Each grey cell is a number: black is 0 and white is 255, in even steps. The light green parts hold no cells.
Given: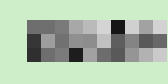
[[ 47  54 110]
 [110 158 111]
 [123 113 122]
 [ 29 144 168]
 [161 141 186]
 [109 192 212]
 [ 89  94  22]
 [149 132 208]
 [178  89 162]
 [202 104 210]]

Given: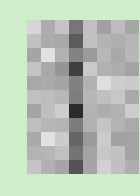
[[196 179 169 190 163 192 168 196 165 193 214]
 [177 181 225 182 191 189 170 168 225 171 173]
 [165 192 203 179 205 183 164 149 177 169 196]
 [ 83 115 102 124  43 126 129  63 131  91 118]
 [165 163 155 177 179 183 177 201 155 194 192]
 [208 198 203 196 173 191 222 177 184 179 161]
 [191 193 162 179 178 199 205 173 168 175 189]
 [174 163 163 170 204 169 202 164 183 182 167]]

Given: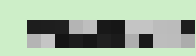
[[180  29]
 [197  30]
 [ 20  31]
 [ 28 180]
 [ 22 190]
 [ 32  24]
 [ 27  22]
 [174 196]
 [ 25 196]
 [189 188]
 [188 187]
 [172  29]]

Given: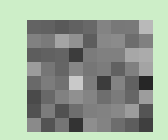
[[138  81  74 105 156  93 129  99]
 [ 83 124 104 124 118  97 122  97]
 [117  81 129 113 101 100 164  89]
 [ 51 110 144 201 135  60 145  97]
 [142 127 132 124 118 123  93 104]
 [131 130 110  60 124 128 136 131]
 [109 136 123 131  97 128 139 120]
 [ 93 156 102  97 128 167 109 121]
 [ 63  84 157  38 164 171 128 185]]

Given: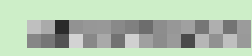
[[134 191]
 [118 170]
 [ 83  42]
 [211 146]
 [136 151]
 [169 152]
 [114 137]
 [208 128]
 [160 109]
 [140 141]
 [154 151]
 [ 74 160]
 [182 118]
 [145 175]
 [191 115]
 [153 155]]

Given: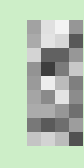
[[196 120 171 165 154 147 212 170 162]
 [211  90 172 138 237  61  97 227 224]
 [187 110 150 227 187 123  97 214 243]
 [ 81 157 111 140 127 200 151  88 150]]
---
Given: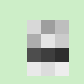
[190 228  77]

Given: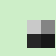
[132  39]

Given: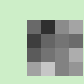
[164 116 115 161]

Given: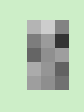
[131 155 101]

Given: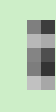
[ 61 184]

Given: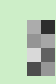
[ 45 148]

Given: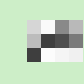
[185  78 252]

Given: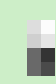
[252 207]

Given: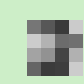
[203 108 146 101]
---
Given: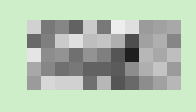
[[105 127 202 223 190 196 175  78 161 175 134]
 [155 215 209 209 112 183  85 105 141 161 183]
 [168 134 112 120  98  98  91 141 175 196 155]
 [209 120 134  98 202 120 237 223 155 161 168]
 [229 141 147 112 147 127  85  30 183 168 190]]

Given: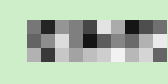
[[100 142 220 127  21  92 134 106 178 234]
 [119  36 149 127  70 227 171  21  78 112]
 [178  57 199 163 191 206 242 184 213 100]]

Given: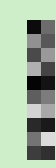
[[  4  19]
 [ 11 108]
 [ 41  26]
 [ 61  48]
 [ 74 153]
 [ 94 124]
 [116 219]
 [145  88]
 [176  68]
 [211 168]]

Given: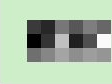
[[  2  52 192  32  79 250]
 [ 58  39 119  87 126 103]
 [111 134 164 142 157 149]]

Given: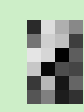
[[ 42 221 175 136]
 [ 56 183  22 101]
 [ 85 128  29  49]
 [116 207 191  62]
 [199   8  77  69]
 [229 214   1  93]]

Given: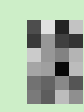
[[ 57 151  64  51]
 [ 77 225  36 195]
 [114 100 137  85]
 [122  93 188 143]
 [165 159   9 188]
 [203 151 130 180]]
